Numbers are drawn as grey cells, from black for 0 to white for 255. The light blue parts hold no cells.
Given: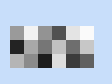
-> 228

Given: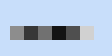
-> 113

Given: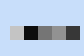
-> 117

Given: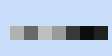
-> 154

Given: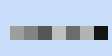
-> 158

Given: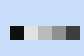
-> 144

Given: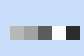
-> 162

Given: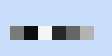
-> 122

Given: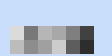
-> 188

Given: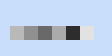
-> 171
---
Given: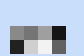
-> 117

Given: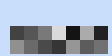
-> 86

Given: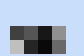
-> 85

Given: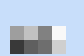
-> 193

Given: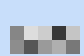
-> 221

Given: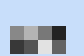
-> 180

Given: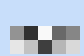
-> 49

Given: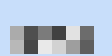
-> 79

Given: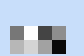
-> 253

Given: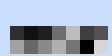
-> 18
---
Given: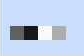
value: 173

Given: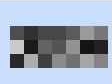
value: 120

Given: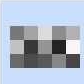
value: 177

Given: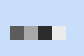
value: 235

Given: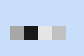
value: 193

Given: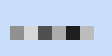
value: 188

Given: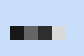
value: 217

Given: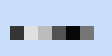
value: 118
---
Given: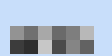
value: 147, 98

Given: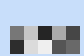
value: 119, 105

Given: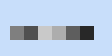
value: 127, 40

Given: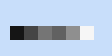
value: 21, 246

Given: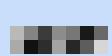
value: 185, 214

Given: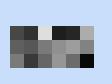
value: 71, 9

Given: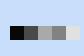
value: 8, 225
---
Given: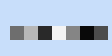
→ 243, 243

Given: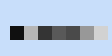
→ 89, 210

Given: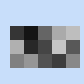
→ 69, 197

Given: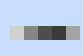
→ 78, 208

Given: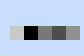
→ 120, 201

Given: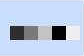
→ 194, 238

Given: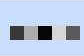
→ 6, 213

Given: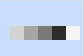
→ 121, 244
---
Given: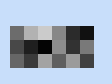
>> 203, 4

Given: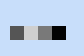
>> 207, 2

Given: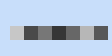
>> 199, 54

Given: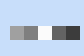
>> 251, 60

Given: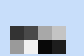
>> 241, 8

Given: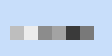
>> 236, 58
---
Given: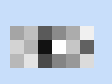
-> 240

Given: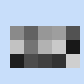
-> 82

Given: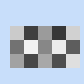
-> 209

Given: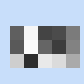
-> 123

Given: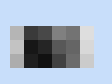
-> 222

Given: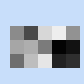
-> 146
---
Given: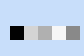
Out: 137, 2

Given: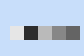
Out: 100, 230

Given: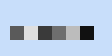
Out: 17, 90

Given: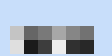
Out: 114, 223

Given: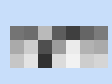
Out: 123, 198

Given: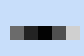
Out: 208, 107
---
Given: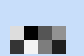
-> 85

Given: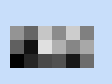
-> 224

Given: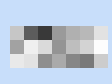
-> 218

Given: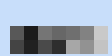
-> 117

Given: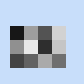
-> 46

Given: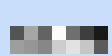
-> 99
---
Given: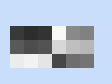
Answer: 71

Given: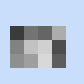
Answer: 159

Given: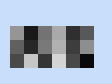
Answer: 212

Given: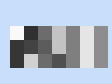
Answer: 127

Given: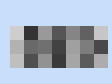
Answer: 166

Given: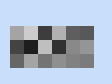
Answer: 143

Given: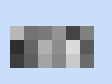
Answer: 135

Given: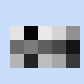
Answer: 189

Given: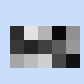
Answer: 207
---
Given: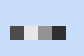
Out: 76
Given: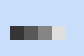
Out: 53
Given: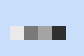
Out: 234
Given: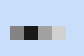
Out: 131
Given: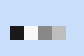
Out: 25
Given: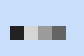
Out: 34
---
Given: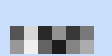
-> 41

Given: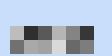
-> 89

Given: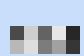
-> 99

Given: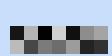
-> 2

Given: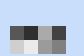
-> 170

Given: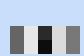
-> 42

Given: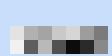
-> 164

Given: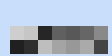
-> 38
